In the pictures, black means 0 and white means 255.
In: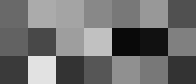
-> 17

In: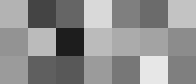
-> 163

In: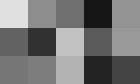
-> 90

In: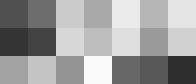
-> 154

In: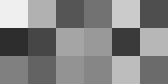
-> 58

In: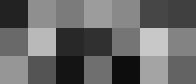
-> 200
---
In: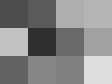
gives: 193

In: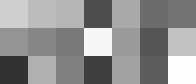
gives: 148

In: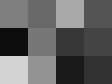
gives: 12

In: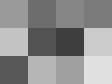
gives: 196

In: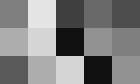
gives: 173

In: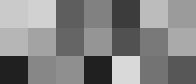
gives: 182

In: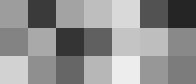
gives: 131

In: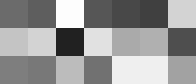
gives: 196
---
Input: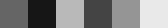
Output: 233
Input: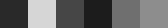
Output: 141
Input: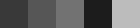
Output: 188
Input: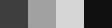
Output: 17
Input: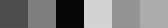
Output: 172
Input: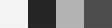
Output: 77
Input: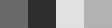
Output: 178
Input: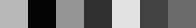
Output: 107
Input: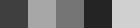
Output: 208
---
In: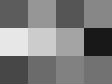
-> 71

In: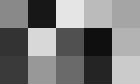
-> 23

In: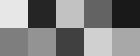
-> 37

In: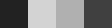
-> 64

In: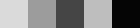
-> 69

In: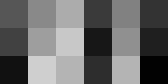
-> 17
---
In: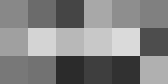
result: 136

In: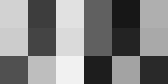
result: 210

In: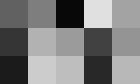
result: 97

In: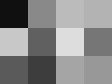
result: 16

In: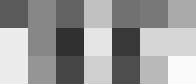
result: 90

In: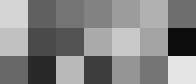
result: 213
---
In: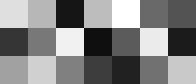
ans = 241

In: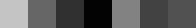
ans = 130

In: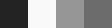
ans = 150

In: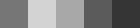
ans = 168

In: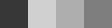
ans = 174

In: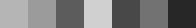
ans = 181

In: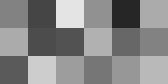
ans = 205

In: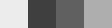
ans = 174

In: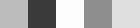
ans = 222
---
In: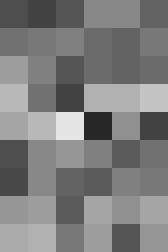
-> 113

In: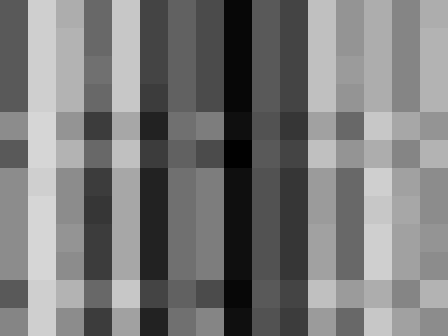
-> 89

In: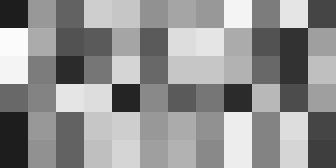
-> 251

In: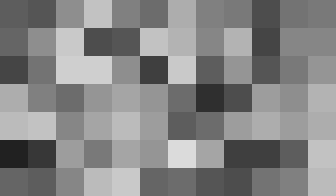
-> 101

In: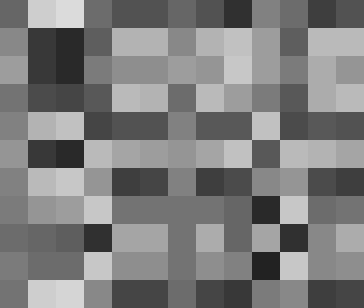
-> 136

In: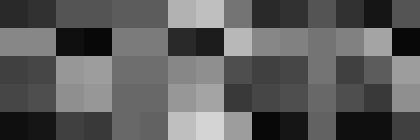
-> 135

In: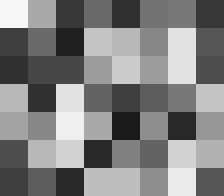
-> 63

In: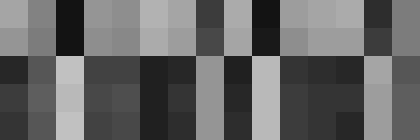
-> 149

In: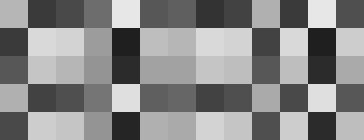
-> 58
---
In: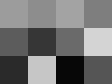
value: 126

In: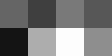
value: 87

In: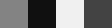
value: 67

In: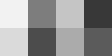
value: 56

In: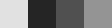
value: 148

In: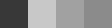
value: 139

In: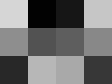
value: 198
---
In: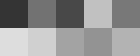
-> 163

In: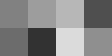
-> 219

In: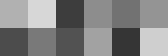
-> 82

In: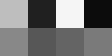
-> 100

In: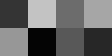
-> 88

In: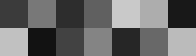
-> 66
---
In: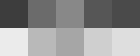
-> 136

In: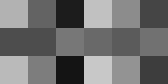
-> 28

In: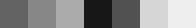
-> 171

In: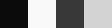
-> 56

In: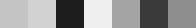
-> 29

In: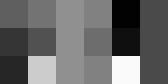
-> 144

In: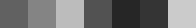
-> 188

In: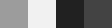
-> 33

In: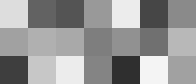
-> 84

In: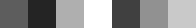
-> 175
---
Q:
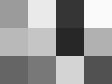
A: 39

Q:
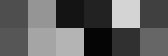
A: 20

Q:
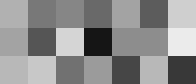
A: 213

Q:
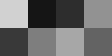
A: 45

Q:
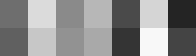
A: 138

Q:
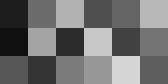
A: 44

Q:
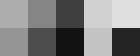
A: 63

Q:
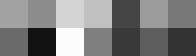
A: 212
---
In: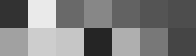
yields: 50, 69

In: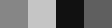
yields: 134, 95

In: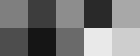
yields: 127, 206

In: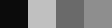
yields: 11, 142

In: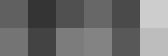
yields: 96, 189

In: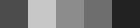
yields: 76, 34

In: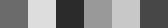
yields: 107, 71

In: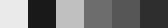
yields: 234, 46
